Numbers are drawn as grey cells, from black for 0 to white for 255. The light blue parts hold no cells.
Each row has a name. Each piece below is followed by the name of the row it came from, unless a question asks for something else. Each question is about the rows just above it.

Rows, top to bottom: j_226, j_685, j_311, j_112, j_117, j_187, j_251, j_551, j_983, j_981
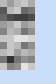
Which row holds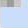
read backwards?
j_551
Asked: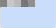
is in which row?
j_251
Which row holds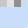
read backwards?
j_981
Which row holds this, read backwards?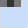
j_983
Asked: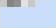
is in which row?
j_981
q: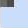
j_311
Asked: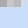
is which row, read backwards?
j_226

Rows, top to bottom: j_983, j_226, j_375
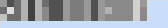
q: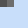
j_983
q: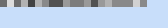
j_226

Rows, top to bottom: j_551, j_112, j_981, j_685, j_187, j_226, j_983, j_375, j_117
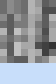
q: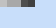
j_983
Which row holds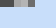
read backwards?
j_112
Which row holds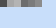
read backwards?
j_112
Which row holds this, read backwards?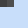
j_983
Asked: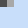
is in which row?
j_187

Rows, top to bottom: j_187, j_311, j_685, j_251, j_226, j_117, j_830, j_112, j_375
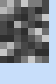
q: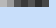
j_311
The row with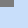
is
j_187
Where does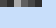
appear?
j_251
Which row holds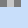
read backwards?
j_375
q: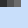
j_685
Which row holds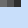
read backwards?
j_685
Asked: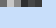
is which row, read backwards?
j_226

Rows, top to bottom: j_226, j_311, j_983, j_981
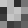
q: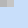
j_311
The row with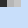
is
j_311
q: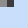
j_981
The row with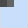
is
j_981
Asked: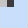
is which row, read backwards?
j_983
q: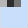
j_226

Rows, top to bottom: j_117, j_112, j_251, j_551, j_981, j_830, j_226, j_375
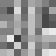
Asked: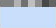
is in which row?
j_251
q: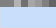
j_117
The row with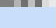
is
j_981
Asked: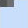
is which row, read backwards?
j_226
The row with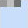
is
j_375

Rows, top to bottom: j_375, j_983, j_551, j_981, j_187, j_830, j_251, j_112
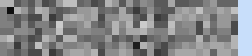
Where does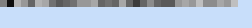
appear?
j_983
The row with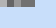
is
j_830
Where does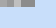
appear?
j_983
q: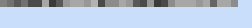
j_112
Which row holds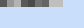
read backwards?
j_375
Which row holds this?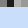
j_251
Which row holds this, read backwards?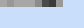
j_112

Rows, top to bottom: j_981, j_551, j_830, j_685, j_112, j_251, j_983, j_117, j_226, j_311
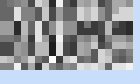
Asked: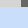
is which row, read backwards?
j_830
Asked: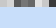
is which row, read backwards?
j_226
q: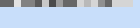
j_830
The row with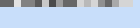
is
j_551
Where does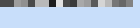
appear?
j_117
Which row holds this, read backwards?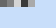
j_311

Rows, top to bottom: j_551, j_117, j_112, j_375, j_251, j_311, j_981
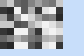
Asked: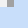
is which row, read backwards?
j_112
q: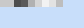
j_375
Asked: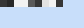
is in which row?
j_981
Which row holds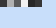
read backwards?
j_117
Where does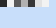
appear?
j_117

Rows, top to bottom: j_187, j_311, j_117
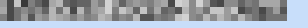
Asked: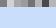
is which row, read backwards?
j_311
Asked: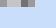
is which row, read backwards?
j_311
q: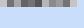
j_311
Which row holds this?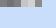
j_117
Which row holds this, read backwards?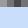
j_311

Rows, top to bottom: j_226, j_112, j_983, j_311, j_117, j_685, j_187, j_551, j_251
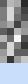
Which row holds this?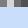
j_983
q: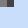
j_112

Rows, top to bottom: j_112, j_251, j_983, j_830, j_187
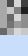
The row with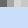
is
j_187
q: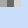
j_983
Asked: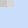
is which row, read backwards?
j_187
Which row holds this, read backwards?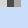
j_112
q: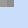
j_830
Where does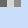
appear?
j_983

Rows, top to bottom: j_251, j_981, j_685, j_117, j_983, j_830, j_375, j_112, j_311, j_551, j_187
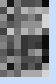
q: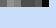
j_311
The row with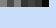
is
j_375
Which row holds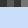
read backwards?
j_551

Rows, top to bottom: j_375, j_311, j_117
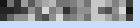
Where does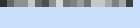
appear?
j_117
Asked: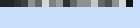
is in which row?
j_311
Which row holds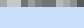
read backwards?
j_375
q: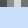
j_117

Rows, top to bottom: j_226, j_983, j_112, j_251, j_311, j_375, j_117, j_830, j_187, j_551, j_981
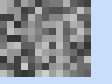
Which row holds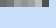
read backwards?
j_830
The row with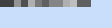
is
j_112

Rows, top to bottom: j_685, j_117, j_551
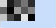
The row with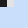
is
j_551
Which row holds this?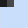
j_685
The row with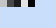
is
j_551
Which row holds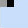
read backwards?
j_117
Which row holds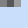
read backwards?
j_117

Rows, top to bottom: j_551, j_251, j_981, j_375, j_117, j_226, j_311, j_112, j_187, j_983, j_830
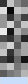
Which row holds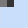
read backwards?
j_226
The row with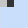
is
j_112
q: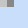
j_551
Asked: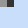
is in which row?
j_981
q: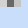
j_375
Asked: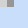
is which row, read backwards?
j_375

